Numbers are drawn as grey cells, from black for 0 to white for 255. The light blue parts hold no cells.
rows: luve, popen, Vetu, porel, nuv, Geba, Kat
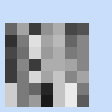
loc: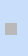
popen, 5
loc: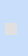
popen, 3
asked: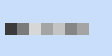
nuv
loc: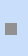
luve, 4
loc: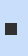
popen, 1
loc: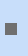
Vetu, 2

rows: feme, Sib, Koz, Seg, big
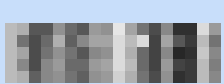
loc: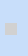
big, 10
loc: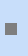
Seg, 18
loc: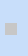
Koz, 17

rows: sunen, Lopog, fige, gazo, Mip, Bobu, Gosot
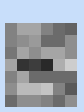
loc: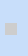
gazo, 6
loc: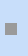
Lopog, 3
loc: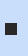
gazo, 4
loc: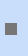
fige, 1

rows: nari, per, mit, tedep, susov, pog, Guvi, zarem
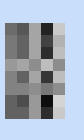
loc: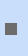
nari, 1
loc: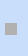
per, 5
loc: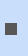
nari, 2
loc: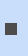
Guvi, 2

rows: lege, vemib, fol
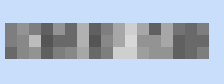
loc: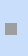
fol, 12
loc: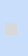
vemib, 11
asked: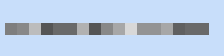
vemib
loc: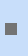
lege, 15

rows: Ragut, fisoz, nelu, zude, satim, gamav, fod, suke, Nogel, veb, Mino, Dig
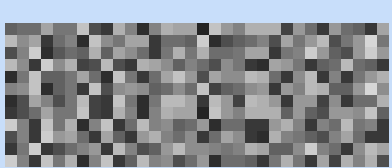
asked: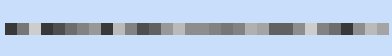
Mino
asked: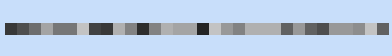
suke
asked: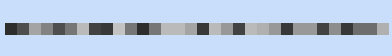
fod
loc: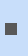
nelu, 5

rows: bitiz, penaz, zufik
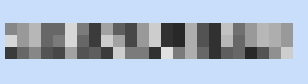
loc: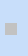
bitiz, 19
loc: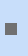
bitiz, 20

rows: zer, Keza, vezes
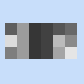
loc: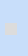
Keza, 1
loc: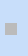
Keza, 5
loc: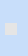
vezes, 6
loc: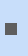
zer, 1
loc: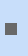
zer, 6

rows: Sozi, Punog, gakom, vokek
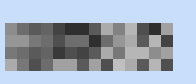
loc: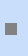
Sozi, 10
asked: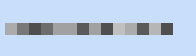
vokek
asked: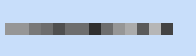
Punog
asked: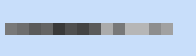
gakom
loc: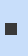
gakom, 5

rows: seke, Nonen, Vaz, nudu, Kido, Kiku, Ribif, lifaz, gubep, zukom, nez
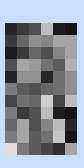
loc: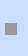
nudu, 3
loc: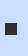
nez, 5
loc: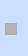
nudu, 6

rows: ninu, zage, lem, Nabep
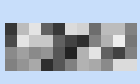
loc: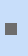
ninu, 8
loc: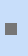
zage, 11

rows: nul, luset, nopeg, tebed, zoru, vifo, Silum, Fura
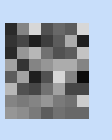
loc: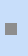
Fura, 2
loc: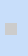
Silum, 7

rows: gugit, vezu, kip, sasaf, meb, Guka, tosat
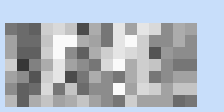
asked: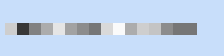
sasaf
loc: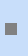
sasaf, 3
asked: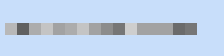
tosat
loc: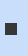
sasaf, 2
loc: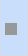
kip, 14
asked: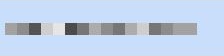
meb
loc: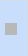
tosat, 1

